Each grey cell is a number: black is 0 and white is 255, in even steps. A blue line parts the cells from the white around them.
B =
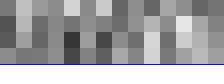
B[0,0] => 120
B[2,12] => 178
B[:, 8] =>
[143, 144, 112, 132]
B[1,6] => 128
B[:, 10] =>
[167, 141, 112, 121]
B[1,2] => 109
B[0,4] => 212
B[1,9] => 179
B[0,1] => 191
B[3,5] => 130
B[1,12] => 167

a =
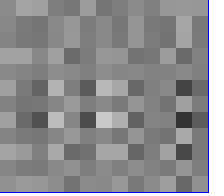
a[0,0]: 139
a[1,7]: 119
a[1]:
[135, 123, 117, 138, 150, 125, 138, 119, 148, 120, 116, 166, 121]
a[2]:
[132, 120, 118, 135, 152, 126, 137, 121, 148, 125, 115, 163, 123]
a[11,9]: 140
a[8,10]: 115
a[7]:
[160, 105, 82, 188, 134, 75, 201, 174, 98, 131, 129, 52, 93]
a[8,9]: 123
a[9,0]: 164
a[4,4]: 138
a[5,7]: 167
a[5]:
[159, 122, 100, 178, 126, 91, 185, 167, 104, 128, 138, 68, 105]
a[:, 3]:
[126, 138, 135, 159, 141, 178, 134, 188, 134, 170, 137, 141]
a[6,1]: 116
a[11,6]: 138
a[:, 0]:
[139, 135, 132, 161, 138, 159, 129, 160, 132, 164, 134, 144]
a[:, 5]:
[156, 125, 126, 125, 128, 91, 126, 75, 128, 113, 127, 140]
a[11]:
[144, 154, 150, 141, 115, 140, 138, 152, 120, 140, 158, 104, 144]
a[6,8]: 148
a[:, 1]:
[163, 123, 120, 162, 131, 122, 116, 105, 122, 154, 125, 154]
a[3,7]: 149
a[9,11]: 72
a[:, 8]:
[139, 148, 148, 115, 135, 104, 148, 98, 149, 102, 141, 120]
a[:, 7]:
[127, 119, 121, 149, 134, 167, 122, 174, 118, 166, 128, 152]
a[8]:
[132, 122, 119, 134, 152, 128, 135, 118, 149, 123, 115, 169, 123]
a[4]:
[138, 131, 126, 141, 138, 128, 141, 134, 135, 130, 130, 137, 128]

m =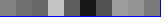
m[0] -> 129
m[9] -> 122
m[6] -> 82

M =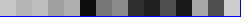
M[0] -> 198
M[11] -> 24
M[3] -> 160
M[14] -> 204

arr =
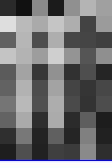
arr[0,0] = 42
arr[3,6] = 143
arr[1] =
[222, 186, 170, 197, 174, 67, 155]
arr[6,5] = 51
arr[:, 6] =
[160, 155, 63, 143, 37, 71, 77, 29, 33, 46]
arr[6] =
[117, 185, 80, 173, 74, 51, 77]
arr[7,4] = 43
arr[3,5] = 85
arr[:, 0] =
[42, 222, 97, 196, 91, 98, 117, 99, 47, 30]
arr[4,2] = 55
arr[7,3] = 171
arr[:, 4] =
[144, 174, 70, 148, 49, 68, 74, 43, 37, 59]
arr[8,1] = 120
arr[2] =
[97, 182, 77, 174, 70, 69, 63]
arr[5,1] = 178
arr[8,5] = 128
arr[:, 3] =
[27, 197, 174, 207, 145, 163, 173, 171, 96, 63]

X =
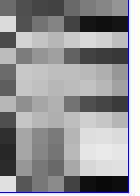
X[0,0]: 107
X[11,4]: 67
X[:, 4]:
[104, 67, 202, 98, 190, 188, 116, 189, 181, 185, 169, 67]
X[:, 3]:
[66, 133, 183, 160, 189, 183, 176, 174, 122, 117, 105, 139]
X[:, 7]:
[150, 19, 189, 56, 151, 163, 58, 181, 219, 230, 224, 14]
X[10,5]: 216
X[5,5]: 193
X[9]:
[39, 167, 134, 117, 185, 230, 234, 230]
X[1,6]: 15
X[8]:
[48, 166, 137, 122, 181, 221, 224, 219]
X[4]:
[107, 201, 195, 189, 190, 186, 174, 151]
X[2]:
[75, 210, 195, 183, 202, 218, 209, 189]
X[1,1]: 82
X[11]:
[224, 85, 120, 139, 67, 15, 10, 14]
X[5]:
[95, 199, 191, 183, 188, 193, 183, 163]
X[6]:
[184, 143, 167, 176, 116, 80, 69, 58]

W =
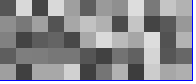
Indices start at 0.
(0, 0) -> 85
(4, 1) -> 64
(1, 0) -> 142
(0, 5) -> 94
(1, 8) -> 197
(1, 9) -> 68
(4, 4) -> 209
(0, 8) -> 221
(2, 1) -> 67
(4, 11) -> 175
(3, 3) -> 119
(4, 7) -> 178
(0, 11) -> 178
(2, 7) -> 186
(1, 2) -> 160
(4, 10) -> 167
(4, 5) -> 63
